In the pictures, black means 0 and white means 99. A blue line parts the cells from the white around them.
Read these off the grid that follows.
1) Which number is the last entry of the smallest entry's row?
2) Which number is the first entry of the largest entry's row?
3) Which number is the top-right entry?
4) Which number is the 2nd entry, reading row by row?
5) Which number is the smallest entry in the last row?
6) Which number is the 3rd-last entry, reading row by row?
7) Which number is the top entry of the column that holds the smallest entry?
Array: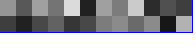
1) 69
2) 58
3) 24
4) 34
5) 9
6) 54
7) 31

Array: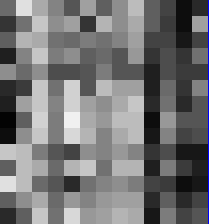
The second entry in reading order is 87
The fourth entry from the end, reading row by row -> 9
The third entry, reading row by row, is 66
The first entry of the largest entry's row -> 1
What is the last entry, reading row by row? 33
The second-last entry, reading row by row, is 26
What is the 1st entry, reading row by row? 41
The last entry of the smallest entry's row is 33
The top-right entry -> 16
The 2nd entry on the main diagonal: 44
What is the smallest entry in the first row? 5
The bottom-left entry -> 16
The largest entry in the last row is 84
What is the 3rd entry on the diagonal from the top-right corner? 26
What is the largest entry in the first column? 87
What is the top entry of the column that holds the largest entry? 33
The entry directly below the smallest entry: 5
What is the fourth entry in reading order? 51
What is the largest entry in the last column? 62
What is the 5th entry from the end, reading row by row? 66
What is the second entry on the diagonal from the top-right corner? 5

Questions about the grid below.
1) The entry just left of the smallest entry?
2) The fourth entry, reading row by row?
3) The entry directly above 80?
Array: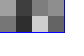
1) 46
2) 55
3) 49

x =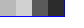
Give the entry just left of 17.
35
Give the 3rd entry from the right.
81
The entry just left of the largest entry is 72

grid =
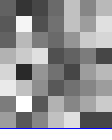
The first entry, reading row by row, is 38
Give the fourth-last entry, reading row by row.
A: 75
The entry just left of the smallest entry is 83
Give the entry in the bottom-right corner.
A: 27
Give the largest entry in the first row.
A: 75
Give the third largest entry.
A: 91
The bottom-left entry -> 61
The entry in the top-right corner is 72
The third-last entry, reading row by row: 87
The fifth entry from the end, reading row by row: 52
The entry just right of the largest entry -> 34
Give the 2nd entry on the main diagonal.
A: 95
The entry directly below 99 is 34
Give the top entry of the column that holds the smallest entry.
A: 20
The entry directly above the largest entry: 75
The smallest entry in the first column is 34
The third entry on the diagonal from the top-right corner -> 58

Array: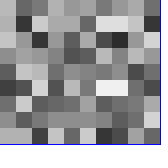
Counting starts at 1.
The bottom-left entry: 69
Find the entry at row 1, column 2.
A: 40
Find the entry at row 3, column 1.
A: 76
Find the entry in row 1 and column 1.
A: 72
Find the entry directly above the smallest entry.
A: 86
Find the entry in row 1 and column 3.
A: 47
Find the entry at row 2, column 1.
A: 69
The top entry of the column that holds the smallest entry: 59
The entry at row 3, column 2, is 59
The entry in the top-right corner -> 43
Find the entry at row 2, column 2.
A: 21
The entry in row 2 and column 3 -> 79

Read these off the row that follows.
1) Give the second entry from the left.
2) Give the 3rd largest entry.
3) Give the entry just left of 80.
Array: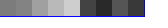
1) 51
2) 62
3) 72

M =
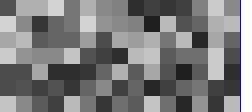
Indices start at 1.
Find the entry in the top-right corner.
53
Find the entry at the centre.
18
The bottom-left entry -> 76
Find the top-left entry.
32
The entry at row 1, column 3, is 68
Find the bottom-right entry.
72
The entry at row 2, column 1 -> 82
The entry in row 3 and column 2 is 72
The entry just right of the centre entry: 72
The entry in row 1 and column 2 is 68
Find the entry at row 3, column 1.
65
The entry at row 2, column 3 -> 21
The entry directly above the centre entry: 65
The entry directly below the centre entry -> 68
